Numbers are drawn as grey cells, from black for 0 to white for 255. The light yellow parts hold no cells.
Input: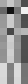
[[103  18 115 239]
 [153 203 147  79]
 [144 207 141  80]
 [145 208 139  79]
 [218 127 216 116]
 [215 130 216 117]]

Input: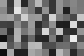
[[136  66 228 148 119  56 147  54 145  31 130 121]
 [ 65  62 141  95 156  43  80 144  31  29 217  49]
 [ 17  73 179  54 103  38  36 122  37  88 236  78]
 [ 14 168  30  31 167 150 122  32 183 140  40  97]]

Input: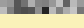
[[188 127  85  77  84 142  35 185 128 172 196 118]]

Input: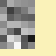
[[144  64  99 123 159]
 [139 182 181 161 145]
 [ 85 219 193  84  25]]

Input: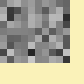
[[167  58  79 126 160 127  91 143 174 105]
 [107 167 154 133 174 156 116 174 128  71]
 [144  98 100 116 130 169  78 175 147  89]
 [ 72 190 134 123  37 130 148  90  62 192]]

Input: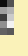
[[159 178]
 [143 242]]

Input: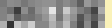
[[130 112  61 141 107 144 158 228 124 202 156 126 108  69 170]
 [175  51 197 164 204 135 135 175 142 188 127  75 138  69 170]]
